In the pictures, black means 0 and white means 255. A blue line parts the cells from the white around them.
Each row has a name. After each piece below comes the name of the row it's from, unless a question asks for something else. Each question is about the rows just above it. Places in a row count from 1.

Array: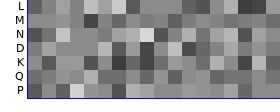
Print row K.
[139  89 153 153  83 139  62 104  70 110 153 139 110 175 139  70 182  97]
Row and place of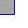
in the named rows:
D, 15
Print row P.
[ 89 139  97 208 147 139  83 175 161 139 139 153 147 139 161 104 139 139]
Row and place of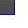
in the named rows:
D, 12

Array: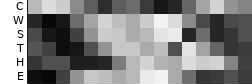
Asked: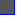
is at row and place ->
T, 1
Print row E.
[ 15   8  65 147 198 190 170 184 234 242 170 109  53  59  80  59]
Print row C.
[184 219 204 139  94  46  94 109  59  23  38 102 163 211 147 132]
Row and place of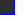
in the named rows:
C, 6
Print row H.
[ 53  80  80  31  31  38 124 184 211 178 170 219 204 211 132  65]
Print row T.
[ 86  65  15  23  80 147 198 198 170 190  80 227 163 102  53  59]

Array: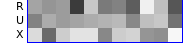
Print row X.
[219 106 205 227 227 136 205 211 149 143 247]
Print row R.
[164 149 156  59 199 122 130  93 240 191  86]
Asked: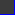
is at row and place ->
R, 4
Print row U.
[130 172 156 164 172 179 185 136 191 199 114]

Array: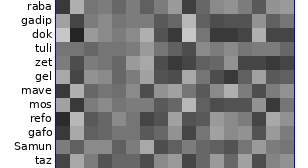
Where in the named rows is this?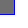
mave, 5
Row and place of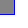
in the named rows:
taz, 16
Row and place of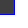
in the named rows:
raba, 10

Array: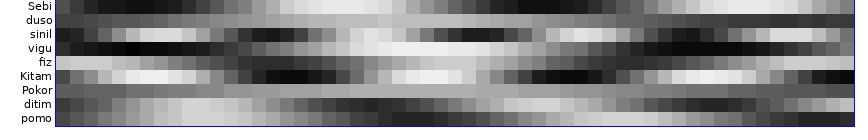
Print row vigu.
[ 45  29  23  16  10   2  10  10  16  23  29  45  58  72  93 113 127 148
 161 183 197 218 226 233 239 239 239 239 233 233 226 211 197 175 161 141
 121 113  87  72  51  37  23  16  10  10  10  10  10  16  23  37  51  66
  87  99 121]
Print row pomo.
[ 72  87  99 121 135 154 169 189 197 211 211 211 204 197 183 169 148 135
 121  99  87  66  58  45  37  37  37  45  58  66  80  99 113 135 148 169
 183 197 204 211 211 211 204 189 175 154 141 121 113  87  72  58  51  37
  37  37  45]
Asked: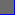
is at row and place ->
Kitam, 22
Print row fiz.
[197 204 204 204 189 183 161 148 127 113  93  80  66  51  45  45  45  58
  66  80  99 113 135 154 169 183 197 204 204 204 189 175 161 141 127  99
  93  72  58  51  45  45  51  58  72  87  99 121 141 154 175 189 204 204
 204 197 189]
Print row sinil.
[ 29  37  66  99 141 183 211 218 218 197 161 121  87  51  29  23  37  66
 113 141 183 211 226 218 197 161 121  80  51  29  29  37  72  99 141 183
 211 226 218 197 161 121  80  51  29  23  45  72 113 148 183 218 218 218
 189 154 113]

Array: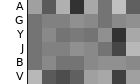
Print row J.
[116 129 129 144 137 116  70 184]
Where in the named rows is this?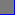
Y, 4
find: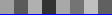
A
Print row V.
[184  90  77  96 160 168  64 160]

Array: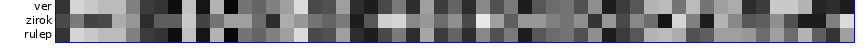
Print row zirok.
[ 73 122  67  73 172 151  45  94  94 201  67 116 159 159 108  45 172 151
 116 100 122  29  87 207 213 136 151 108 143  73 232 159  94 151 151 128
 116 143  52 151  73 136 108  21 213 128  29 179 136  87  94 143  81  29
  29 128 219]
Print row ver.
[ 52 213 201 187 187 128  60  52  14 193  21 179   7 116 100 128 159 219
  73  81 159  45  29  73 122  45 159  60 100  45 136  81 122  29  87 108
 116  81 143  29  60  87 179 187 116 187 116 159 172  45  60 201 201 179
  37  45  29]
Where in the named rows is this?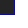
ver, 55
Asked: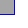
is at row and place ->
rulep, 27

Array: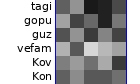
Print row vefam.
[177  88 215 184 162]
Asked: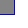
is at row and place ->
guz, 4
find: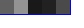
tagi
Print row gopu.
[162  67 104  33 119]
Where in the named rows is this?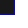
tagi, 3
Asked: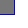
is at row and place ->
gopu, 5
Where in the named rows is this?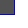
guz, 1

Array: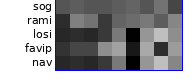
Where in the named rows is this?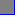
rami, 2
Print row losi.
[ 39  45  39  57 121   1 150 191 142]
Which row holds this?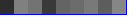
rami
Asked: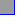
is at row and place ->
favip, 9
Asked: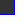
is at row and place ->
favip, 1
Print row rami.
[ 45 128 115  57 100 108 121  93 134]

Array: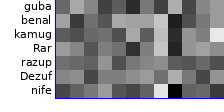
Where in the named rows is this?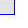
nife, 8
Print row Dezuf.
[134 142  71 127 127 142 155 112 174 120  71 148]
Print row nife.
[ 71  98 120 155  85  71  98 227   2  98 105  58]

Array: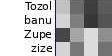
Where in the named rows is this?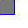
zize, 2
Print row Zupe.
[ 71 165 220 142]
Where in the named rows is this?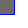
Tozol, 2
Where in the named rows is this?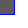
Tozol, 4

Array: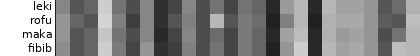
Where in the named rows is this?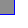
fibib, 1
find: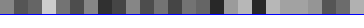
leki
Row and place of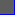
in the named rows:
rofu, 24
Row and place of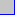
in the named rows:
maka, 4

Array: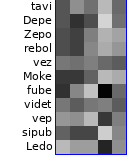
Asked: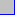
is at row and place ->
fube, 3
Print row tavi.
[ 85 143 112 185 105]
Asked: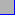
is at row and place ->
Zepo, 4
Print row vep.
[150 143 185  56 127]

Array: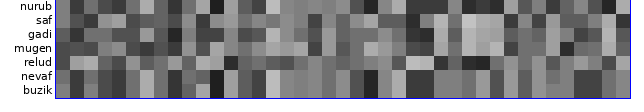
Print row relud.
[ 75 159 172  99  75 146  93 112 153  99 172 159  45  99 112  93  81 112
 134 112  99 112 127 140  87 188 180  53  99  45  38 112 146 112 146  87
 127 153 127  75 165]
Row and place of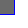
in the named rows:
mugen, 38
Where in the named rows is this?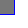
saf, 16
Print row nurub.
[127  59 112  75  59 112 172  99  53 112 165  31 159  93  67 188 134 127
 134 127 140  81  38 134 172  59  59  59 134  45  59  45 159  87 127  59
  99 134  81  38 172]

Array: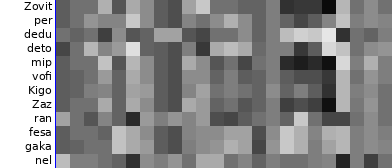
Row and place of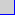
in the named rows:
dedu, 18
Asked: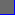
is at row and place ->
deto, 15
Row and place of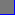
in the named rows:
Zaz, 22

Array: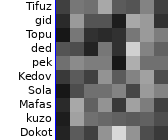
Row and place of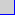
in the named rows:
ded, 6
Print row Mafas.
[ 42 168  97 147  57 161 125  64]
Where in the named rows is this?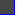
Sola, 6
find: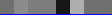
pek
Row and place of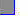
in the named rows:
pek, 2
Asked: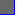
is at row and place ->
kuzo, 4

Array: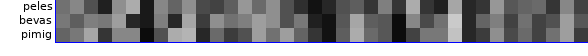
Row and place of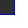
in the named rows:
peles, 18
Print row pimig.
[100 120 166  53 135 135  12  81 172 180  39 106  60  81 158 113 158 100
  53  18  94 172 106  87  12  66 120 120 194  39  60 143  74 106  66 113
 158  60]

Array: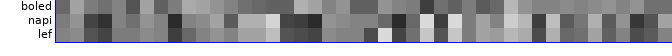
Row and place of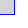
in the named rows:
napi, 16
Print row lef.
[131 139  84  68 124 124 139 131  62 104 131 147 131 163 163 190  84  76
  68 139 131 131  76 218  68 112 198  84 198 124 163 155 183 170  76 176
 104 112 163  97 131  76  91 131]
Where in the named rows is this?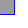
lef, 32
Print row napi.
[124 147  68  49 131 112 147 131  43 131 139 163  91 176 176 212  68  62
  43 147 139 131 131 104  43 104 218  62 218 124 163 131 205 183  62 190
  91 118 176  91 147  55  84 163]
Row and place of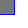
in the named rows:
napi, 38

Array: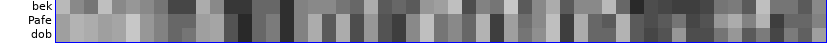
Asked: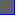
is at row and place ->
dob, 54
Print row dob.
[159 179 172 159 165 199 151 130 103 117 159 165  83  41 103 123  47 130
 172  90 172  77 151  83  62 137 191 117 137 103 179  62 159 117 143 191
  62 172 103 103 179  90  70  83 151  77  77 117 151  90 123  70 123  96
 159]
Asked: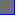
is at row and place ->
Pafe, 34
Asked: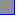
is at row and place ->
dob, 35

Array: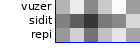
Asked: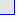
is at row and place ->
repi, 5
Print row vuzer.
[180 236 137 201 251 158]
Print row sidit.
[129  94  55 121 137 215]
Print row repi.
[152 208 115 193 229 165]

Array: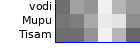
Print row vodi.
[111 161 148 241 181 155]
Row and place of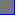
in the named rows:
Mupu, 1
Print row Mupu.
[118 126 168 233 227 141]
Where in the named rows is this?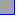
vodi, 2

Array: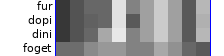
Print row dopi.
[ 55  83  97 103 225  89 160 203 160  89 176]
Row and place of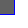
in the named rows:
dopi, 3
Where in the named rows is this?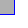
dopi, 11

